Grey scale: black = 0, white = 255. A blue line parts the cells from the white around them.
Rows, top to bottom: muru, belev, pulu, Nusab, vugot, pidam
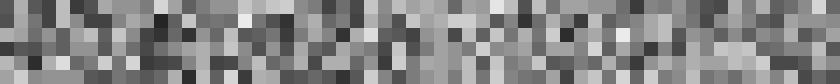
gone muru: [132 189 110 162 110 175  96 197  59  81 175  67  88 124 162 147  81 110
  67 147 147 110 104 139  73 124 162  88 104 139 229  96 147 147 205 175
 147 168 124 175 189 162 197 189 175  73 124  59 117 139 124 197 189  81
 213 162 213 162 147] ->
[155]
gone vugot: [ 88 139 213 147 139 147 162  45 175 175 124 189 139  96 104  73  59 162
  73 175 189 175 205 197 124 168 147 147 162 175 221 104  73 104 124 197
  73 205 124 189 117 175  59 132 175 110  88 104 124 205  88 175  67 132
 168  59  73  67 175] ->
[183]

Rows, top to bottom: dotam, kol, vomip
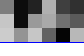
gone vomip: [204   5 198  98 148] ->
[184]
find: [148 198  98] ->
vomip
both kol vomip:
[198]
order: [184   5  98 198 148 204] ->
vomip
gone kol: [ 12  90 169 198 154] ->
[112]
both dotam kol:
[12]

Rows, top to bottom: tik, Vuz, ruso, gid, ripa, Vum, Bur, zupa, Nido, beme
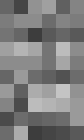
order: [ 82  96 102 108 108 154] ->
Vum
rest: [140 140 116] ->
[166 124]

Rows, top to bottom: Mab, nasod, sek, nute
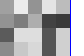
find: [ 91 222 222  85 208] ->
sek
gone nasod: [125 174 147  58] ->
[66]
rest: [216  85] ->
[208]

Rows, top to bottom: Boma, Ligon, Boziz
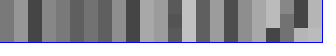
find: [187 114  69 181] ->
Ligon
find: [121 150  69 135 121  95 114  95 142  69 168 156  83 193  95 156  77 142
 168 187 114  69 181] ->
Ligon

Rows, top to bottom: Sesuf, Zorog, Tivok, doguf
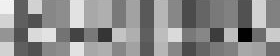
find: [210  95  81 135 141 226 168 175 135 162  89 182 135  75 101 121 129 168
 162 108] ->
doguf
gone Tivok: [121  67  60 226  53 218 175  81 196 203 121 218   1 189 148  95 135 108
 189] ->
[115]

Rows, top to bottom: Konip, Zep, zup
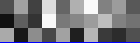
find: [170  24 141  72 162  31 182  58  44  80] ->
zup
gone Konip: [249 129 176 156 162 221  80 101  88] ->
[65]
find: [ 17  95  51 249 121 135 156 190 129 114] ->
Zep
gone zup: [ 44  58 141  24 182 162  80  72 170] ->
[31]

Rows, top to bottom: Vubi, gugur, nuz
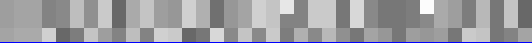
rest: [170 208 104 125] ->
[196 158 131 190 131 208 202 104 119 216 137 196 137 202 125 176 137 184
 144 119 164 151 119 158 151 158 119 202 196 119 131 164]
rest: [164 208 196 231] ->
[131 202 202 119 216 137 119 119 125 252 170 158 125 184 119 196 104]
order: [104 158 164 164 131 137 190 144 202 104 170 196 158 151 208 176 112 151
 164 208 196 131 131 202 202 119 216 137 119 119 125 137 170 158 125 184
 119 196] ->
gugur

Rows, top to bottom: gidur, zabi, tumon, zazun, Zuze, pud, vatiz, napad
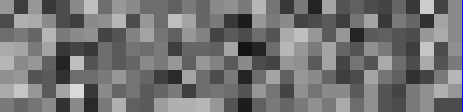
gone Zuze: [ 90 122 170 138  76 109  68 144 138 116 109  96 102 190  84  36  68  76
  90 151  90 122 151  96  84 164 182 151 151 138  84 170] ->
[130]
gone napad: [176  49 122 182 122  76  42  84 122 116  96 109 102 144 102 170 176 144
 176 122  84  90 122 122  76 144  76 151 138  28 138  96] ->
[157]
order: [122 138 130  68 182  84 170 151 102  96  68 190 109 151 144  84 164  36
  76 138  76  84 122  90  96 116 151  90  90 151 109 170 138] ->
Zuze
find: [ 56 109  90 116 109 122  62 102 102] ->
zazun
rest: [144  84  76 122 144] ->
[76 76]
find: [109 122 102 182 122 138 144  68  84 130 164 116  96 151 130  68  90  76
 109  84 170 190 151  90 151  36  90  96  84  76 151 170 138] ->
tumon

